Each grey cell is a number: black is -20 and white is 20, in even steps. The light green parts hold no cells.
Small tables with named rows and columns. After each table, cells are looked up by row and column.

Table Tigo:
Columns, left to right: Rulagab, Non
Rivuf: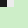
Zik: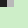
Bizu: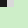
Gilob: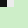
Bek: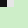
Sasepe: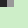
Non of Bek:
16
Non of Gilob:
17
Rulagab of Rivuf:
-16
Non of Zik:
9
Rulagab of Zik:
-15
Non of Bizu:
14
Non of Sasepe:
4
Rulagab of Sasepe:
-14
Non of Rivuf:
17
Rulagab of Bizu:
-16
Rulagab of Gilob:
-17
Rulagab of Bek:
-17

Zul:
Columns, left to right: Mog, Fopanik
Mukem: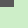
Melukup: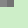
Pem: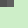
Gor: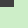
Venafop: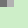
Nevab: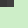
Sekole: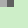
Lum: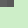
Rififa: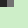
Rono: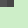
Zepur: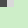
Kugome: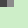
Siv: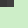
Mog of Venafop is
-2
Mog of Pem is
-7
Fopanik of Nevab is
-10
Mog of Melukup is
1
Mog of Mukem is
-6
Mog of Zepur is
-8
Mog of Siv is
-11
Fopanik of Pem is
-5
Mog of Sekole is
7
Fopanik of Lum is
-6
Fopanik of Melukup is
-2
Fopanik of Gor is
-10
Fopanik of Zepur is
14
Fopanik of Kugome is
2
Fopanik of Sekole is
-5
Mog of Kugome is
-9
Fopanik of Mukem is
-6
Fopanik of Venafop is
8
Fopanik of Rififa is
-2

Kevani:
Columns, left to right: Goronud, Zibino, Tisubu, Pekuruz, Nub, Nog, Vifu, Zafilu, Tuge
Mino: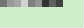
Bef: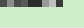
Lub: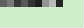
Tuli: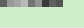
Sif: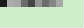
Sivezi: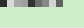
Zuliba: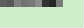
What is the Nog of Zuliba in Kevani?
2
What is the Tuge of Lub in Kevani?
-14
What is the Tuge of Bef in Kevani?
-11
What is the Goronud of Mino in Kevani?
-2
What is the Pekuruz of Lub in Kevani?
-6
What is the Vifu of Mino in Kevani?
-12
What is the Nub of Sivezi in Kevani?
-12
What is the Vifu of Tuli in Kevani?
-11
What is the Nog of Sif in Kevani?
3
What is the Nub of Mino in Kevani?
0
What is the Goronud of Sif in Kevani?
-16
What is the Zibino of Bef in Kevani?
2
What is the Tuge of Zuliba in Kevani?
-1
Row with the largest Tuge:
Sif

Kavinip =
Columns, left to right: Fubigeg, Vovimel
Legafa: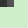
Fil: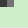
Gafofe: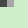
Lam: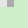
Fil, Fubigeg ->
-11
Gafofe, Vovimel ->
6
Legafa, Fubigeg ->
-12
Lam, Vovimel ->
7
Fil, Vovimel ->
-2
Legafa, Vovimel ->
-7
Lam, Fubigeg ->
16
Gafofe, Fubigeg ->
-9
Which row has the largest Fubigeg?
Lam

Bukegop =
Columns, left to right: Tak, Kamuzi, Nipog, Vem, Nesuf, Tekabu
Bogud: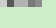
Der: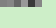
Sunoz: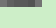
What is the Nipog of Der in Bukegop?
-4
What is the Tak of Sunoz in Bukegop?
-2
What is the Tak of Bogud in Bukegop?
12
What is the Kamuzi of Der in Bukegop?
1
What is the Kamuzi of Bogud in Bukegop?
-6
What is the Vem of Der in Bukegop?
4
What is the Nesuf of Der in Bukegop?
-11
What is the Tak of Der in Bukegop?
0
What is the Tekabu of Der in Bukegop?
1
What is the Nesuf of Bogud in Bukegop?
-1
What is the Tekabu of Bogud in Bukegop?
2

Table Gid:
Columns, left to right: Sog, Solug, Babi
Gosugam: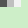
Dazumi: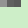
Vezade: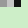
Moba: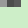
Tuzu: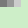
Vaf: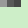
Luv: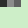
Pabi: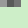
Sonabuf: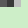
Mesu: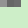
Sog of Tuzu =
-1
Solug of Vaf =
-6
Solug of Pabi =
-6
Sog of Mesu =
3
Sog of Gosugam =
-7
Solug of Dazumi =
-5
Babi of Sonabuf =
10
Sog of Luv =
-13
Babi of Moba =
-6
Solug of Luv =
2
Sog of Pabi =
4
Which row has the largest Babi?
Gosugam

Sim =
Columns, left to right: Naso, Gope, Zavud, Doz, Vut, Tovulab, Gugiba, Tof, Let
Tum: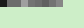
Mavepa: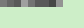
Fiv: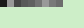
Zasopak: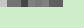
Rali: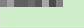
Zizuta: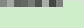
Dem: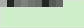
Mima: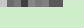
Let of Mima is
-6
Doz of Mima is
-10
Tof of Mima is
-6
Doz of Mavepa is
5
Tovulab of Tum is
-3
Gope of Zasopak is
-2
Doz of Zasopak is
-9

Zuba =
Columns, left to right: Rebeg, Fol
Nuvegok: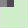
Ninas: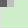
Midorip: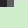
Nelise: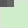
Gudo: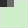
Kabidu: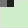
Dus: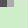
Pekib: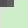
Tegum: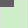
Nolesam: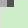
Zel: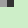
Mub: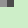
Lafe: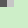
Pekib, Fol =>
-5
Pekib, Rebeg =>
-7
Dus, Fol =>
7
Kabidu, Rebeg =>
-2
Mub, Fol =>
-8
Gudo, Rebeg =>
-13
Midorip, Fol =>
-5
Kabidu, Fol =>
-15
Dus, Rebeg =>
-7
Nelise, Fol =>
-4
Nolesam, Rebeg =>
7
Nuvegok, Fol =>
-8
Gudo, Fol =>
-3
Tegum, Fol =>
-5
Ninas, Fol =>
10
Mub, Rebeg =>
3
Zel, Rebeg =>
5
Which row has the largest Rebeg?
Nolesam

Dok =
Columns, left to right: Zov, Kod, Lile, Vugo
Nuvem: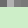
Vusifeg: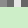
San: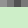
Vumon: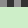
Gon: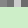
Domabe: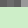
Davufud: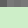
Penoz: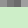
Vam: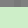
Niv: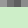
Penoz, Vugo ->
5
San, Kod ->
-1
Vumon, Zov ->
2
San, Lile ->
-7
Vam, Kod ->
0
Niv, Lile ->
-5
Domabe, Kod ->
-3
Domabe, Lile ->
-5
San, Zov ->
3
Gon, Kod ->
-2
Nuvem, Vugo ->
-1
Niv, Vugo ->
2
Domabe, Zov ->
-5
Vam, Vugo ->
0
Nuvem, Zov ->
-3
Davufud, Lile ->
-2
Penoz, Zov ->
3
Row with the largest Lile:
Vusifeg

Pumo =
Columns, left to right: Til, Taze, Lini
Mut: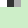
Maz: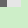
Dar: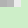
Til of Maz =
-4
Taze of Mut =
-12
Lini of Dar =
17
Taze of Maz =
16
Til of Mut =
20
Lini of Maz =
16
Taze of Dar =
9
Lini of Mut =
7
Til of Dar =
8
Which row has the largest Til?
Mut

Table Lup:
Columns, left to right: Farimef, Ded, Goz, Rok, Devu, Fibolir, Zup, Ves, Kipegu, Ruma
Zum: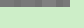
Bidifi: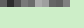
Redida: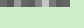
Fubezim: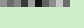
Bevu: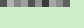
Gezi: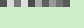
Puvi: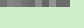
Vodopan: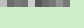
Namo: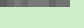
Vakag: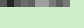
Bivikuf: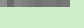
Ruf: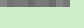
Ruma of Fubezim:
-3
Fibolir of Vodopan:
-6
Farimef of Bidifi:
-5
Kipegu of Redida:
-5
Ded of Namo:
-3
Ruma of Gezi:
-6
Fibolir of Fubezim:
-17
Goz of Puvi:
0

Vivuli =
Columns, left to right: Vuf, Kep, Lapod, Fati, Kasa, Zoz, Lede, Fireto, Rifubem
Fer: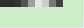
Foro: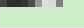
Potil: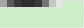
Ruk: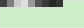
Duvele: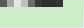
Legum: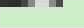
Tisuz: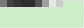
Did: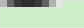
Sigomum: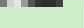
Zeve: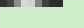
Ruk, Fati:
15
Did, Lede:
-5
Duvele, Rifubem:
-12
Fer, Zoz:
16
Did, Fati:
-13
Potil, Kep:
-6
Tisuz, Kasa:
-13
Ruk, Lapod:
12
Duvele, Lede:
-13
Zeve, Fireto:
-13
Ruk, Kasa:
4
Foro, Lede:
15
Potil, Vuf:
6
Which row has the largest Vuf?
Did

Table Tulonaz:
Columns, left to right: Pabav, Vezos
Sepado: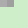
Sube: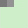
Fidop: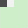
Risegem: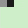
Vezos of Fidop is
18
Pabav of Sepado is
7
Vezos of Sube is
3
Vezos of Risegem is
-16
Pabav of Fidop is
-8
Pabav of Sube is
-1
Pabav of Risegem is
3
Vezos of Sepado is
5
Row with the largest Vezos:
Fidop

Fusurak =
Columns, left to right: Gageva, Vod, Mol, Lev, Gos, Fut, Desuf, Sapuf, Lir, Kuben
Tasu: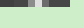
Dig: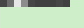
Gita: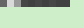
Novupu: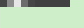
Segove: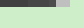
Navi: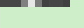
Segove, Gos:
-9
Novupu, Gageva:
-9
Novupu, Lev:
-3
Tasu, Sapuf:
-9
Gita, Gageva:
-4
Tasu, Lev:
-9
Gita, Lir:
-10
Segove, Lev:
-10
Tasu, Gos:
2
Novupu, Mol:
16
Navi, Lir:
-9
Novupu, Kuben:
-10
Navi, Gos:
16
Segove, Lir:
10
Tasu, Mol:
-9
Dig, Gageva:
-9
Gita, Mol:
4
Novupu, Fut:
-10
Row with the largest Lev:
Dig

